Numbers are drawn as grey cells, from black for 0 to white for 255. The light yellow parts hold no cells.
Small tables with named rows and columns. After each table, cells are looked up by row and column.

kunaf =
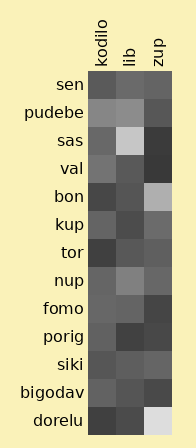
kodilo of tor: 64
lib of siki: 94
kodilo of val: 115
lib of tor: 88
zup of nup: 103
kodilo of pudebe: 134
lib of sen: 106
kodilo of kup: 100
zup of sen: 100
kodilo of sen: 90
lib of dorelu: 75
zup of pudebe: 87
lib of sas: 198
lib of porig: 65
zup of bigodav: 73
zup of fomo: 69
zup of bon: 175
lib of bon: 85

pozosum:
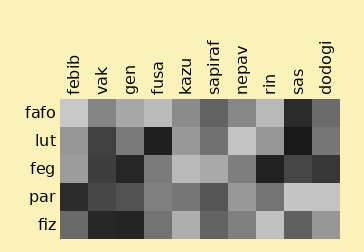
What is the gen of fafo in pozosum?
167
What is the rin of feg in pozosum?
33
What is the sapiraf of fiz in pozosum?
99
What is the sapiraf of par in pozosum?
86
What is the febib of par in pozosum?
43
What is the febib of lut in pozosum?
150
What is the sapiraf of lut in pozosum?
113
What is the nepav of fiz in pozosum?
128
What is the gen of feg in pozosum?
38
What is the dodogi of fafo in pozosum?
107
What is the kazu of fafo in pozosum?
139
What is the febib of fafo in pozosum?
200
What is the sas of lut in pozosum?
25

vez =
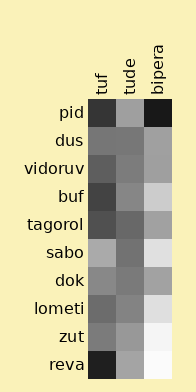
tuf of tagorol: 80
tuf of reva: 31
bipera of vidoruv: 159
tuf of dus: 118
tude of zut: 152
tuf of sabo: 170
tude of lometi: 131
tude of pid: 159

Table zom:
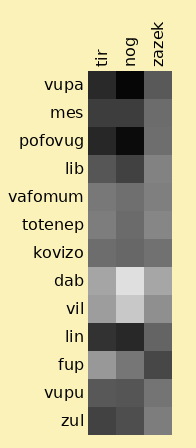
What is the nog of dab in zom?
223
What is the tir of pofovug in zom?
39
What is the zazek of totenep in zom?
134
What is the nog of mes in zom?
61
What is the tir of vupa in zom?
41
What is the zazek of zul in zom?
125
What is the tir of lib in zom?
86
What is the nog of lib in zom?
65
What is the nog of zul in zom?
78
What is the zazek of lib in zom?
130
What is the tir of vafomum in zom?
120
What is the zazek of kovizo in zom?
113
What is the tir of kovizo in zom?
109
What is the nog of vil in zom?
200
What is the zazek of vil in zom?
143
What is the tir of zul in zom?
66
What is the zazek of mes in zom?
108

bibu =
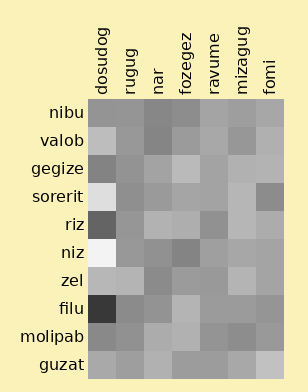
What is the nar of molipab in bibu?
172
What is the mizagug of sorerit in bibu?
182
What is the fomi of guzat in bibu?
193
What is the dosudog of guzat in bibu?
169
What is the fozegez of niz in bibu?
132
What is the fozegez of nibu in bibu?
141
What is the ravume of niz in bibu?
159
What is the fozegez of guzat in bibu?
156
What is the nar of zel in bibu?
139
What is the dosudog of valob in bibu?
189
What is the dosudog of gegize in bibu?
131
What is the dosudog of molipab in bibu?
137
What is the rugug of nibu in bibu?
149
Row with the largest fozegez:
gegize

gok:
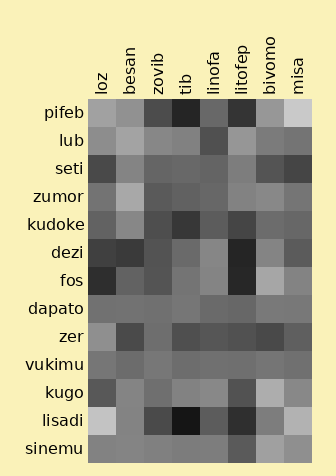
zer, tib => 79
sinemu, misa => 143
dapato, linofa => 106
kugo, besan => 132
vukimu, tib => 109
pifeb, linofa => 104
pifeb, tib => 37
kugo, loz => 88
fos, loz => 46
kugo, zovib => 111
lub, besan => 163
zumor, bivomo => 136
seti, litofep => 125
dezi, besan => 58
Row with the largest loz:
lisadi

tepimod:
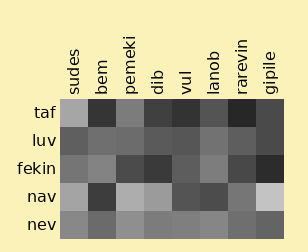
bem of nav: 61
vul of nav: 84
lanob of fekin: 125
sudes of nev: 136
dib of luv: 90
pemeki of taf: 124
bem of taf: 53
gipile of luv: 74
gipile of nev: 100
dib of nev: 124
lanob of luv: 114
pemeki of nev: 143
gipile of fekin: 44
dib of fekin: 58
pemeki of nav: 173
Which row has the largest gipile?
nav

